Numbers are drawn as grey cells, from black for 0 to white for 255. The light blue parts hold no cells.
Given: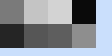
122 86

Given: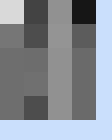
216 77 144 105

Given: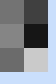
114 21

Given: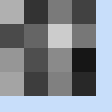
176 101 138 40

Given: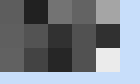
93 83 38

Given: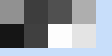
145 64

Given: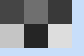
69 37

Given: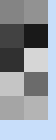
132 25
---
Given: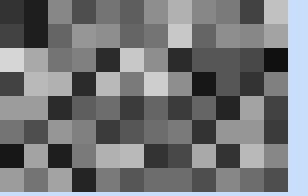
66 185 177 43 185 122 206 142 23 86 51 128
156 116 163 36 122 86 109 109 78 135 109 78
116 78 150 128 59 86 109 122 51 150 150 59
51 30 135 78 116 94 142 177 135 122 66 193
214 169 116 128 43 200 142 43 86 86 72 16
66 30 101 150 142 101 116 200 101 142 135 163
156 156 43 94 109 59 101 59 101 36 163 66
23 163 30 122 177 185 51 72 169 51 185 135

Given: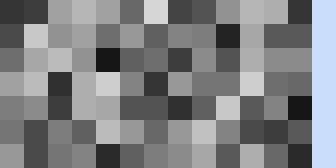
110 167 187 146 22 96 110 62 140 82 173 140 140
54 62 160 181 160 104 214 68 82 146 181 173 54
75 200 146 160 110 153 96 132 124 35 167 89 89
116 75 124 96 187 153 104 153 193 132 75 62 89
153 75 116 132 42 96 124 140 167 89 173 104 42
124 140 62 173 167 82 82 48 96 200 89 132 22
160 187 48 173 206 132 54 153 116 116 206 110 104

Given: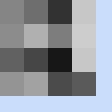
140 176 125 205
148 162 75 90
132 110 50 199
96 69 23 199

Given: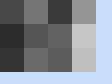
44 85 98 198
51 105 92 191
72 117 58 149

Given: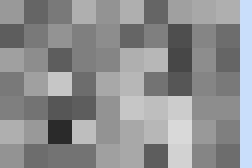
121 160 198 109 168 183 115 86 133 121
93 121 147 127 141 101 127 78 133 109
153 101 121 175 147 175 101 160 168 175
147 109 115 115 160 168 93 210 133 109
160 141 93 127 133 175 183 71 141 101
127 115 86 93 147 198 190 204 141 141
175 153 42 190 147 168 183 217 153 127

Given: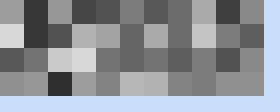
88 115 202 216 115 101 115 94 123 82 137
157 55 150 69 82 123 88 108 170 63 137
216 55 82 177 163 101 170 108 196 123 94
144 150 47 157 131 183 177 131 123 144 144
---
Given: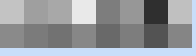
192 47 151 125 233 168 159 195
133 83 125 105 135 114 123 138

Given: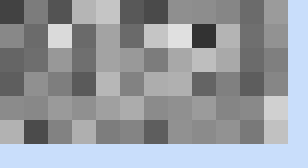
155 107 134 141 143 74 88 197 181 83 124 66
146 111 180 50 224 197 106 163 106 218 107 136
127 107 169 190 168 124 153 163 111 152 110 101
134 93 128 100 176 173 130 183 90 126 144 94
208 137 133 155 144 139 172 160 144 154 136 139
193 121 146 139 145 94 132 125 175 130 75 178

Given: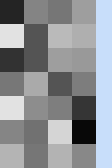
158 118 132 36
175 186 84 226
153 158 84 50
125 84 170 119
53 126 141 226
8 213 113 133
136 179 118 180

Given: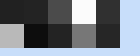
48 251 75 35 33
38 119 35 13 185

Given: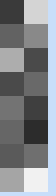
212 58
137 98
74 173
105 74
63 115
44 102
111 90
241 165

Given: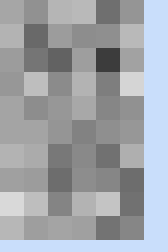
150 111 186 182 146 166
185 142 140 156 104 179
163 60 157 98 118 155
214 125 178 139 189 151
144 134 169 152 141 165
151 142 130 149 164 164
174 113 137 120 171 180
109 134 141 108 155 159
114 195 178 133 190 217
134 116 159 164 157 184
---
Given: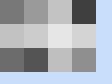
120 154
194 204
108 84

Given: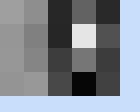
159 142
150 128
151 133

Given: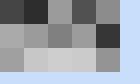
69 45
170 155
160 199

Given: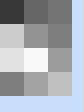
55 102
204 147
226 249

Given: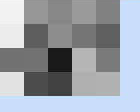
242 150
235 94
113 114

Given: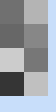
112 180
103 135
204 119

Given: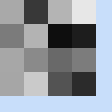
169 56
123 179
167 138

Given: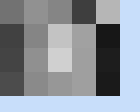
114 145
65 133
68 144
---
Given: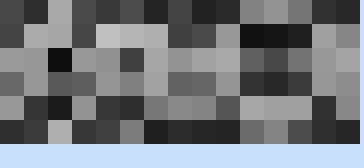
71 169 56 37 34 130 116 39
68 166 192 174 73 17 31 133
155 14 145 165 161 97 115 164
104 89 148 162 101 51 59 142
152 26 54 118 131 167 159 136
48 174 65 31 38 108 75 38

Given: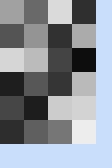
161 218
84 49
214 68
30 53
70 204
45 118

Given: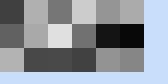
64 118 149
97 224 20
179 73 147

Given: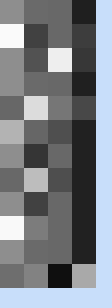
142 104
250 104
142 238
142 104
103 118
179 79
142 104
104 78
142 104
249 104
142 104
110 15

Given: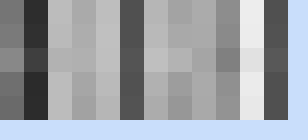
117 188 190 182 171 237
122 186 192 185 170 236
136 178 191 191 165 225
111 188 186 177 170 235
106 188 182 172 169 232

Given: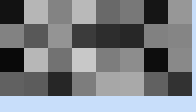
18 131 105 21
130 148 45 129
9 114 125 13
97 38 167 97

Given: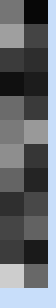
117
159
59
16
107
122
142
100
47
69
60
205
